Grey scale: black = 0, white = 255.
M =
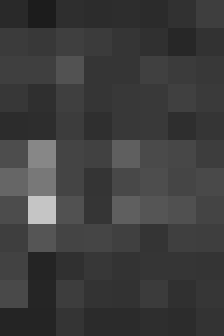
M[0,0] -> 41
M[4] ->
[44, 45, 60, 47, 56, 57, 46, 53]
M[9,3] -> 55
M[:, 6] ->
[49, 39, 59, 64, 46, 71, 69, 80, 63, 53, 48, 44]
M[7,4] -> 95
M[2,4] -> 53
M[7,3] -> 53
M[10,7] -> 54
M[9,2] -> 48
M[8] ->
[62, 85, 68, 69, 64, 52, 63, 62]
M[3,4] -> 56
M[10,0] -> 73
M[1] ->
[59, 56, 63, 59, 53, 48, 39, 50]
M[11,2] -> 52
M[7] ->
[76, 197, 81, 53, 95, 85, 80, 68]
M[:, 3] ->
[44, 59, 53, 53, 47, 65, 52, 53, 69, 55, 51, 43]
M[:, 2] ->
[46, 63, 82, 63, 60, 68, 68, 81, 68, 48, 61, 52]
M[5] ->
[77, 135, 68, 65, 95, 74, 71, 61]
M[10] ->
[73, 37, 61, 51, 50, 59, 48, 54]
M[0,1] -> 28

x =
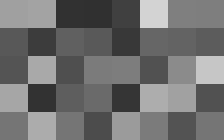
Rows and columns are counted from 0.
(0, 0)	160
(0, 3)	48
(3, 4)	53
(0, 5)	211
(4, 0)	117
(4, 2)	117
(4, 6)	83
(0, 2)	49
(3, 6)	161
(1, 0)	88
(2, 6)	139
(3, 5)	173
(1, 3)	89

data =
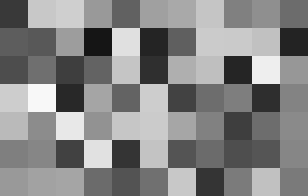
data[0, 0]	57
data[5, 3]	225
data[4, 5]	203
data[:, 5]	[160, 36, 47, 205, 203, 195, 112]
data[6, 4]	83
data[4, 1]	140
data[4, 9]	109
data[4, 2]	232
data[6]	[153, 162, 165, 107, 83, 112, 200, 52, 123, 193, 122]
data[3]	[205, 248, 40, 165, 99, 205, 66, 109, 126, 46, 131]
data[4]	[186, 140, 232, 146, 198, 203, 166, 129, 62, 109, 138]
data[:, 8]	[128, 202, 37, 126, 62, 78, 123]
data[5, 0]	127
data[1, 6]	95
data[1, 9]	193
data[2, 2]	62
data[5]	[127, 134, 65, 225, 52, 195, 84, 107, 78, 85, 134]
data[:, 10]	[108, 35, 151, 131, 138, 134, 122]
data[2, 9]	238

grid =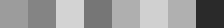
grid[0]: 156
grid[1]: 132
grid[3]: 118

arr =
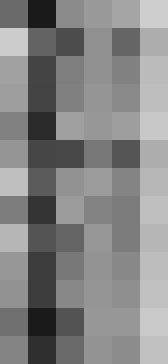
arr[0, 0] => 106
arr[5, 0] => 148
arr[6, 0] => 191
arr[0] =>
[106, 26, 139, 153, 165, 206]
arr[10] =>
[146, 60, 136, 149, 143, 192]
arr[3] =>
[158, 67, 128, 149, 137, 190]
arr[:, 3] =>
[153, 144, 145, 149, 151, 120, 155, 131, 151, 147, 149, 152, 147]
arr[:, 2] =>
[139, 76, 126, 128, 160, 72, 146, 155, 100, 120, 136, 83, 106]
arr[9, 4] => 136
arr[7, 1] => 52
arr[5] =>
[148, 70, 72, 120, 85, 174]
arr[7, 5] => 191
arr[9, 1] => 60
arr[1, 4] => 101
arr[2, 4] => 130
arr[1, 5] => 173
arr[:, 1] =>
[26, 99, 68, 67, 42, 70, 91, 52, 84, 60, 60, 26, 47]
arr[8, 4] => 124

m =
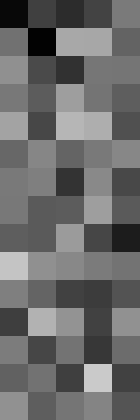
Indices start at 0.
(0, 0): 8
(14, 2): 117
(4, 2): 182
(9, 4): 115
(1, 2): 168
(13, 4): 65
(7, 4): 90
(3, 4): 94
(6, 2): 51
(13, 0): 97
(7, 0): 120
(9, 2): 136
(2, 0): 144
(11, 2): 147
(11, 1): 178
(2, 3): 118
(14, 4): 84
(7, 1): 90
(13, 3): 202
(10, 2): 65
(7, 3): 158

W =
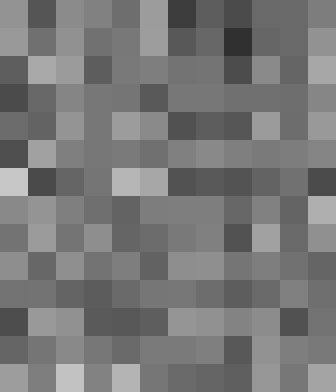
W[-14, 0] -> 147
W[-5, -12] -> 142
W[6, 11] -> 75
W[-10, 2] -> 148
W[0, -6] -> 60
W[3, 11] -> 134
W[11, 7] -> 145
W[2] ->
[94, 168, 155, 93, 121, 126, 114, 116, 76, 138, 101, 167]
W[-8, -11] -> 74
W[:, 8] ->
[75, 48, 76, 112, 86, 127, 83, 103, 82, 117, 93, 131, 88, 95]
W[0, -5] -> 93
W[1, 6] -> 88
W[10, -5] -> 109
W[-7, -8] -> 99
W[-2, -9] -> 119
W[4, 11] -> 153
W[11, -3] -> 140
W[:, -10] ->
[139, 145, 155, 133, 148, 127, 101, 127, 116, 143, 100, 145, 137, 194]
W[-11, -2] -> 110
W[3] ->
[75, 104, 133, 119, 117, 89, 119, 119, 112, 112, 110, 134]
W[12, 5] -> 122
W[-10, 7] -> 93
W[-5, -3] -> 126
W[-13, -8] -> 120
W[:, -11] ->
[85, 112, 168, 104, 99, 161, 74, 148, 155, 103, 115, 153, 117, 126]
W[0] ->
[147, 85, 139, 129, 110, 156, 60, 93, 75, 105, 105, 125]
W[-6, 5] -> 108
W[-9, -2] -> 125
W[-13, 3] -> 113
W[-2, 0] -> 101
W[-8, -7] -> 167
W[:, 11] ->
[125, 146, 167, 134, 153, 132, 75, 175, 144, 101, 111, 114, 121, 164]
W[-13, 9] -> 102

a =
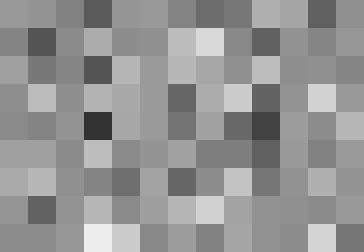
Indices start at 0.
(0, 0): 152
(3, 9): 99
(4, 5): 154
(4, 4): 167
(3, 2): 142
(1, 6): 188
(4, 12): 183
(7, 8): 163
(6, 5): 163
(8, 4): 204
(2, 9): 189
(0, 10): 165
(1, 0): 131
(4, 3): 51
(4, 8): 104
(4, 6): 115
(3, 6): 102
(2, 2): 134
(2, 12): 133
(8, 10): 141
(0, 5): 153
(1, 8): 137
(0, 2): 129
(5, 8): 126
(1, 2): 139
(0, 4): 149
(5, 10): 153
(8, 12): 117
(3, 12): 153
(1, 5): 144
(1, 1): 84
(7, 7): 208
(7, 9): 145
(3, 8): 204
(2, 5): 155
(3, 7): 172

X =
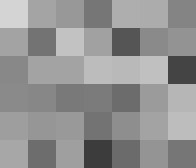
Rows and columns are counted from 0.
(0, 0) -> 212
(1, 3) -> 161
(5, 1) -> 109
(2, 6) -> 68
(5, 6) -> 118
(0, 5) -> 172
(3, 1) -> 135
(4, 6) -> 189
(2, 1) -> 163
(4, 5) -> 163
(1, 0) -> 163
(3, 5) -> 155
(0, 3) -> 118
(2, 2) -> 163
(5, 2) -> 159
